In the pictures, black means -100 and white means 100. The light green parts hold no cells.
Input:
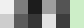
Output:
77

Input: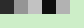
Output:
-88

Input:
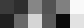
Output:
-92

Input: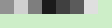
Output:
-29

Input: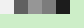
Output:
-3

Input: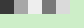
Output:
-5

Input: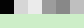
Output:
7

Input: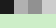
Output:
14
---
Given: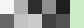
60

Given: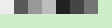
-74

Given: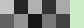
-82

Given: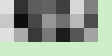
-78

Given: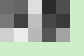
44

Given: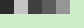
-50

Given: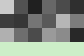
21

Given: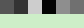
-98

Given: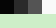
-67
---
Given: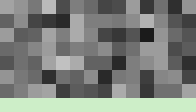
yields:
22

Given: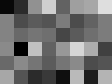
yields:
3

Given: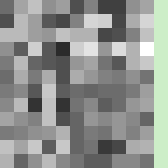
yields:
46

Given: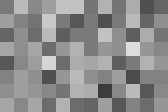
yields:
-21

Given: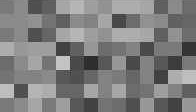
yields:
-4

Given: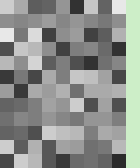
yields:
82

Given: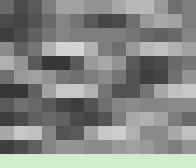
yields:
-51

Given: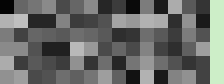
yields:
-3
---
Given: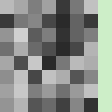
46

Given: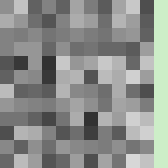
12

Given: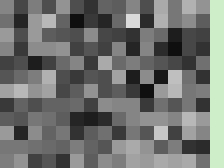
4

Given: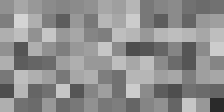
14

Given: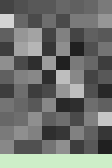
-47

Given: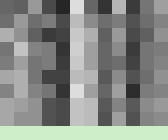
-20
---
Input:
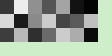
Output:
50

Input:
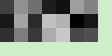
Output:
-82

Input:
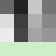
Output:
7

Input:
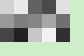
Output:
-12

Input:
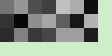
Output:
40

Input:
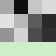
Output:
-68
